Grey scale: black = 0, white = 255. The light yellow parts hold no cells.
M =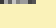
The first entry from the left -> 57
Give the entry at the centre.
129
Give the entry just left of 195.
99

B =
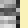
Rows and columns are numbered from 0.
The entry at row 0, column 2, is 183
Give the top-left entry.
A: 168
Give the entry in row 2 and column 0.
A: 73
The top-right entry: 42
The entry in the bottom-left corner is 209
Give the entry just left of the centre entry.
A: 86
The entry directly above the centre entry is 86
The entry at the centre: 98
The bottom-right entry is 27
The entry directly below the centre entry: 209

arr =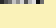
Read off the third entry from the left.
111
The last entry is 111

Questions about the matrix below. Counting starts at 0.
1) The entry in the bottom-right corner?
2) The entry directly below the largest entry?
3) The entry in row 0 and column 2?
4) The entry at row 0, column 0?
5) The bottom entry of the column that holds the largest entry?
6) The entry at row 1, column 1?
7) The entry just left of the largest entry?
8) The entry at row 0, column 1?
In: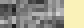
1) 67
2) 126
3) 138
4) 151
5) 67
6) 55
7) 151
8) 151

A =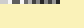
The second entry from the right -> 150
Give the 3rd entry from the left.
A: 245

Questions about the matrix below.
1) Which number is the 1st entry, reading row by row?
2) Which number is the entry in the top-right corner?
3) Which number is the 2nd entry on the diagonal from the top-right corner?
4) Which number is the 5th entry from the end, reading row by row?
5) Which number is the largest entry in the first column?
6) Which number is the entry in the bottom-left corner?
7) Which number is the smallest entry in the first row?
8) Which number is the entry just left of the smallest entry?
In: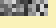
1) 126
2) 200
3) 216
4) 153
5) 153
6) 61
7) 33
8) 73

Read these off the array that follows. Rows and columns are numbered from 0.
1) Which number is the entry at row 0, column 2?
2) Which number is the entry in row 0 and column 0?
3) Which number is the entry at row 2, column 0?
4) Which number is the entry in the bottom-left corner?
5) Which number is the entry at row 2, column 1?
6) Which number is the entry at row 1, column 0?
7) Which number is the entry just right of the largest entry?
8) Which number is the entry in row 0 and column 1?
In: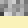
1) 190
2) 178
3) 119
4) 64
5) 162
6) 135
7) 206
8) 150

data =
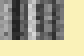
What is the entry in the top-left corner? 146
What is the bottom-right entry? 118
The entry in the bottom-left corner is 146
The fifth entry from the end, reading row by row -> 118
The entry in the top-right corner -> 118
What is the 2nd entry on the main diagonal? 185
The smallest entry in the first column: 131
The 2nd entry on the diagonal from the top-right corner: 90
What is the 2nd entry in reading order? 131
